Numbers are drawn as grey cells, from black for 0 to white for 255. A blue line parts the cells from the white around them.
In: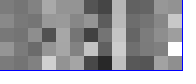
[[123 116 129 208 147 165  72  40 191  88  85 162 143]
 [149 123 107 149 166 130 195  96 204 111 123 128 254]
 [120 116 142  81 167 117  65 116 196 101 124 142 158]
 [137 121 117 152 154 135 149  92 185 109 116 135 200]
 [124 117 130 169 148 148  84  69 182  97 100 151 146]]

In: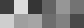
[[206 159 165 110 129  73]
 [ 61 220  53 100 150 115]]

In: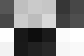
[[242  25  33  40 246 249]
 [254  24  13  26 251 255]
 [ 71 203 188 216  63  78]
 [ 86 191 202 198  54  71]]

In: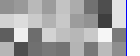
[[182  78 112 121 115 180 120 187 142]
 [ 94 239 109 211 191 183 201 246 122]
 [210 220 202 178 200 156 146  62 226]
 [144 153 185 156 195 172 113  78 226]]

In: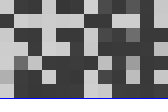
[[206  60  56  58  59  60 207 201  62  61  58  63]
 [176  61  57 204  58  56 205  70  58 189  57 199]
 [206 106 195  59  58  60  57 190  64 157  57  59]
 [205 204  59 208 204  62 200  57  58  58  59 188]
 [202  59  58 204  57  57 202  72  61 109  57  57]
 [ 59 205 200 204 202 204  57  57 206 206  58 202]
 [204  60  57 201  54  58 209  75  57  86  59 200]]

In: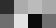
[[111 226  11 111]
 [ 45 172 187 169]]

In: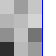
[[ 46 185 155]
 [143 194 116]
 [180 188 212]
 [201 157 198]]
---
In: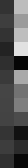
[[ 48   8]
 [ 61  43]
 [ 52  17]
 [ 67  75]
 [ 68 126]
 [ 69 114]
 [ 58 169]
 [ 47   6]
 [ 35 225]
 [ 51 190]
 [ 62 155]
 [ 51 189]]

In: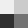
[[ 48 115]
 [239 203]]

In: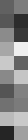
[[ 37 160]
 [186 201]
 [113 123]
 [ 84 129]
 [137 197]
 [201  98]
 [167 239]
 [139  56]
 [ 87  44]
 [ 97 124]]

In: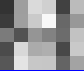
[[ 87 228 199 198 100 163]
 [ 75 216 171 175  72 201]
 [123  82 149 130 108 194]
 [ 59 159 202 248 104 152]
 [ 51 158 218 208  65 187]]

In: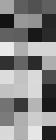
[[216 177 230  29]
 [123 175 205 193]
 [115  56 181  24]
 [193 197 217  33]
 [220 194 218  77]
 [ 49 101  42 174]
 [233 175 213 213]
 [ 97  94  24  42]
 [ 19 152 147  38]
 [166  94  81  96]]

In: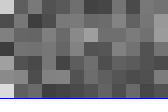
[[219  95 106  63  68  74  82  99  78 106  71  82]
 [138 134  77 130 131  82 109  95  85  76  80 124]
 [160  82  73 119  68  93 111  78  97  91  82  75]
 [ 61 115 113 119 102 130  83  86 129 114  82 115]
 [128 102 101 127 106 137 158 111 111 123 113 155]
 [ 77 119  62  77 121 122 105 108 131  98 118 152]
 [206  94 121  82  89 111  66  70 116  74 120 114]]

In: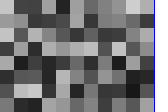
[[121  43  35 164 150 104 131  62 125  87 161]
 [ 82 188 199  53 168  37 119  55  58  23  85]
 [ 47  87  90  38 182 131  83 148 113  33  39]
 [169  30  63  39  60 105  47 124  29 158  65]
 [ 62 158  45 174 150 174 188  82 193  87 140]
 [195  87 179 132  87  55  97  57  61 131 172]
 [154 143  57  63  74 164  55 125 131 106  60]
 [196  67  66 160  35 159 105 129 147 206 175]]

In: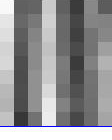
[[194  55 114 236 112  72 108 165]
 [179  76 145 232 130  91 111 172]
 [184  78 145 217 112  81 113 168]
 [197  76 145 202 119  69 115 166]
 [215  78 139 199 123  59 129 178]
 [211  87 139 193 107  75 115 159]
 [222  94 132 201 104  64 116 135]
 [229 104 120 208 105  70 132 130]
 [248  96 100 201  96  59 136  92]]

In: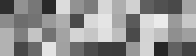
[[178  71 105 227 161 106  76  61  60 153 212  38  97  67]
 [178 127 196 114 163 212 198 224 190  74 211 193 143 159]
 [139 109 115 154 174  74 217 229 168  90 221 235 154 200]
 [ 46 146 119  41 220 146 124 215 174 209  95  81  73 164]]
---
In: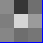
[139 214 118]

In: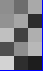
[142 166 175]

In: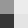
[151 228]

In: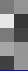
[122  55]

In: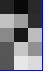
[ 36 158 188]

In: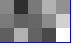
[136  99  99]

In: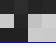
[ 37  37 203]

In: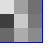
[223 202 139]

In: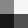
[135  81]
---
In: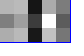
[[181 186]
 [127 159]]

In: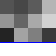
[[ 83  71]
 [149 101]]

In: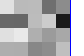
[[225 186]
 [104 103]]

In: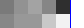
[[122 146]
 [135 152]]

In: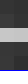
[[52 49]
 [58 51]]

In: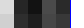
[[220  38]
 [208  46]]
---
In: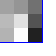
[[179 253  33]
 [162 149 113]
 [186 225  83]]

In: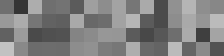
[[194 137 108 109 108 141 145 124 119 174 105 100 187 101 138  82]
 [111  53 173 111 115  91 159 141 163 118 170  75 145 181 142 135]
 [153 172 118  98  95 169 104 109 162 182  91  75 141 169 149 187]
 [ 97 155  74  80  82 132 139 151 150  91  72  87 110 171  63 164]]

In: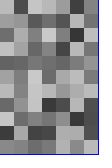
[[137 131 109 121 178 138 186]
 [186  76 197 184 156  64 131]
 [158 150  89 111  84 183 115]
 [110 173 128 201 127  54 190]
 [192 163 103 132  69 184 118]
 [ 99 103 119 111 102 124 148]
 [162 126 201 108 169 188 123]
 [185 131 197 183 151 173 187]
 [105 146 196  58  76 183  79]
 [198 109 129 117 142  57  77]
 [ 60 168  67  71 174 173  80]]

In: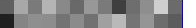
[[ 32 133 143 141 115 139 113 160 185 116 149 109  92]
 [ 96 168 122 180 137 105 152 122  63 110 142 207 107]]

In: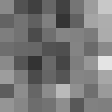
[[149 135 109 115 142  88 129 127]
 [138  82  64 102  65 117 157 200]
 [ 99 115  96 128  52  97 165 173]
 [126 115  75 111 133 130 123 172]
 [110 105 103  82  79 132 106 138]
 [138  85  51 105  69 126 151 228]
 [157 124  75 102  85 133 131 167]
 [ 93 141 102 140 186 144 111 154]]

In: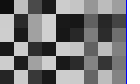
[[ 37 203  56  25 205 203 101 189 131]
 [ 15 191  74  26 204 197 150 188 158]
 [205  42 161 208  25  23  97  39  68]
 [206  26 161 208  23  40 125  44 111]
 [ 24 204  45  26 205 197  97 189 129]
 [205  28 161 207  25  43 132  53 118]]

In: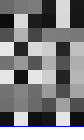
[[ 18 228  16  23 230  15]
 [107 120 124  29 218  24]
 [ 12 217  28  21 216  22]
 [ 80 178  70 126 124 121]
 [231  36 217 205  38 191]
 [115 151  85 174  82 174]
 [230  19 230 205  35 182]
 [115 132 109 154  78 164]
 [111 127 107  81 159  79]]
